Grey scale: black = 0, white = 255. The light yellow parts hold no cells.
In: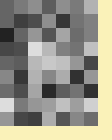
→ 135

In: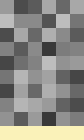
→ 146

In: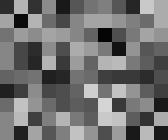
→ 186

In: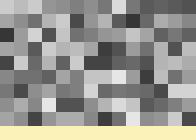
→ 203

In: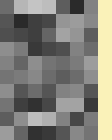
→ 136

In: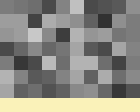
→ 55

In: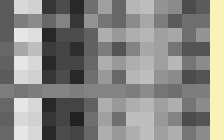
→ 117

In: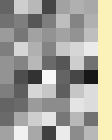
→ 140

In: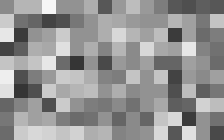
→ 146
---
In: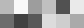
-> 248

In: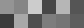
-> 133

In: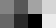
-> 87

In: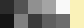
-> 83

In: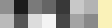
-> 27

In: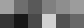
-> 110

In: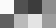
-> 81

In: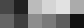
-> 33

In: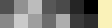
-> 145
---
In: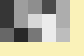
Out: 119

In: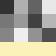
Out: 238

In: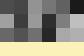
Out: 39

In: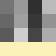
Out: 206

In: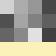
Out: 137

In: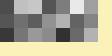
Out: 49
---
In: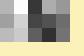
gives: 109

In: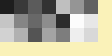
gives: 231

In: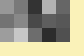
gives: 87

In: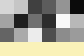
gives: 184

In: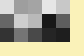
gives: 94

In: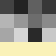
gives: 138

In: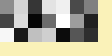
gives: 32

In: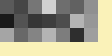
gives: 151
